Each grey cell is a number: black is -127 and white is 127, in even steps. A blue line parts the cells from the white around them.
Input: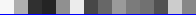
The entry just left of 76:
-46
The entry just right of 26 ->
-4

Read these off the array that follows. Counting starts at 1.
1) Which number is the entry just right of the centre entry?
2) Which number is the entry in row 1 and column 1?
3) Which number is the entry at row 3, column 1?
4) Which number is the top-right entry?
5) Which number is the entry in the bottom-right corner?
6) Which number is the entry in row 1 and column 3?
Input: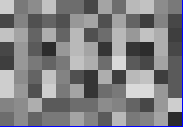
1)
-18
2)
78
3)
66
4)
-6
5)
-83
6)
12

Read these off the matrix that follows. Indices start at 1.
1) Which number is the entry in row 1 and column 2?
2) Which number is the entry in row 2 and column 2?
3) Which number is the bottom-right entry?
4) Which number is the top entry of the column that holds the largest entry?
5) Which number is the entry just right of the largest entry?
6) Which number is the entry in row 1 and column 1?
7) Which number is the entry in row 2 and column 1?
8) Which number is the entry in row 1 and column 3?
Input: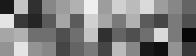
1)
68
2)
-70
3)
-70
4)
111
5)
29
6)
-102
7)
100
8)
-79

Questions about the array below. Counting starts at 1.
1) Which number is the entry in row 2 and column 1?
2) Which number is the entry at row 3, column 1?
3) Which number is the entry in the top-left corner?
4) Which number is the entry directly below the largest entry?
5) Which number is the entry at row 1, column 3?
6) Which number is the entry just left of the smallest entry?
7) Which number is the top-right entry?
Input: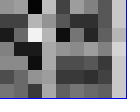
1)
-61
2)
-101
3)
19
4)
-101
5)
-123
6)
29
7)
72

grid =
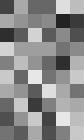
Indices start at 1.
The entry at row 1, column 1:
-60
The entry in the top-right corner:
61
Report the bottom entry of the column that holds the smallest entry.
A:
0
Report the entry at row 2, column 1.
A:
41
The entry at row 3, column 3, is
83
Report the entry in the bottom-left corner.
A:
-12
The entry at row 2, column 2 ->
19
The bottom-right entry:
73
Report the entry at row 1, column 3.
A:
-24
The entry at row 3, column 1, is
-81
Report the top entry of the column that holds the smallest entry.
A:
94
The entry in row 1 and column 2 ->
41

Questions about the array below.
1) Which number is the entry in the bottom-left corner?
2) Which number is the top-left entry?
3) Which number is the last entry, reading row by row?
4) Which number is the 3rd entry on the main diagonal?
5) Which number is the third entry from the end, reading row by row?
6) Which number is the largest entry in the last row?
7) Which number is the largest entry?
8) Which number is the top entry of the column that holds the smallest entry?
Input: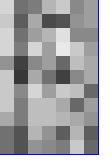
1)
-14
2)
85
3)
-23
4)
30
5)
-3
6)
73
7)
105
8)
-14

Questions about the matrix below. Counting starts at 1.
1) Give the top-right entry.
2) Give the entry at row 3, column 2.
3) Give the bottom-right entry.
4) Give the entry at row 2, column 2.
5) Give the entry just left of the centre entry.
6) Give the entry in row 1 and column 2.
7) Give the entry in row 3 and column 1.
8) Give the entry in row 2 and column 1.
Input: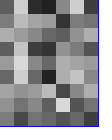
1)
-65
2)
27
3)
-65
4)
58
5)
8
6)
78
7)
46
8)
-3

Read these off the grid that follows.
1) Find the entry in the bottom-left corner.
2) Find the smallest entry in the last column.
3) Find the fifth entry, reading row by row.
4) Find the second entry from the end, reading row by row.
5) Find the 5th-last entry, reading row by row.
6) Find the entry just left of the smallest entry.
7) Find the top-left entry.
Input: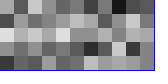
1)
-70
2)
-38
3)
-26
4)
28
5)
61
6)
-6
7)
40

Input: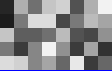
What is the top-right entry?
114
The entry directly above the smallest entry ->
-89
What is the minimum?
-99
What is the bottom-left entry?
92
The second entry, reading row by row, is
47
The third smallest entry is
-77
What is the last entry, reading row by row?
-24
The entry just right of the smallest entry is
-6
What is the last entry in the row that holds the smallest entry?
37
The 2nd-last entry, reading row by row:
-68
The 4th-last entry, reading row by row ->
-24
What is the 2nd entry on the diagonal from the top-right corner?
59

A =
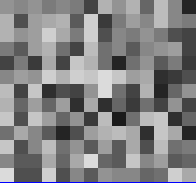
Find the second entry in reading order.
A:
7
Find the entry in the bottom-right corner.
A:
41
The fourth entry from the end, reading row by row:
-25
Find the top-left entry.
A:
19
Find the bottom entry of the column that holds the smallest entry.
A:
7
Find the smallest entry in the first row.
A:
-91
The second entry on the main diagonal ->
-48
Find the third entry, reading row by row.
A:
19
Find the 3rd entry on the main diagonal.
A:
30
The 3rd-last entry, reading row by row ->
-15
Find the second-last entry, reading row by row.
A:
79
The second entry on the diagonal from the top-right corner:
7
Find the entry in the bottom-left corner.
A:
91
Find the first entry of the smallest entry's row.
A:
70
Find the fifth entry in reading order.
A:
7
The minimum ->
-100

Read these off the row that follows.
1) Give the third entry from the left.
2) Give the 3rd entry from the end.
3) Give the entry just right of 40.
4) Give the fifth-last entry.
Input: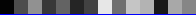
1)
17
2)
-102
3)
6
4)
69

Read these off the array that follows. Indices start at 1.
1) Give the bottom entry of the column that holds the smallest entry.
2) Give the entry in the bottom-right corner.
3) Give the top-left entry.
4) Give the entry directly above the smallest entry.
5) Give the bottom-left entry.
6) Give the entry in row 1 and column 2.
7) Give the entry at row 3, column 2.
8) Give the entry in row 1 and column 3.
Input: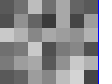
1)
7
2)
-58
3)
-38
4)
-15
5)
-38
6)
-15
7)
50
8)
61
